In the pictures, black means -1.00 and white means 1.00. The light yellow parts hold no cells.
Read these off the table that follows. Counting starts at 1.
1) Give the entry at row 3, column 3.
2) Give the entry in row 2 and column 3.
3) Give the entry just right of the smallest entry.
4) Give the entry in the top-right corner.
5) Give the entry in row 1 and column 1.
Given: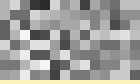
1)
-0.31
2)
-0.14
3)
0.67
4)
0.50
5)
0.41
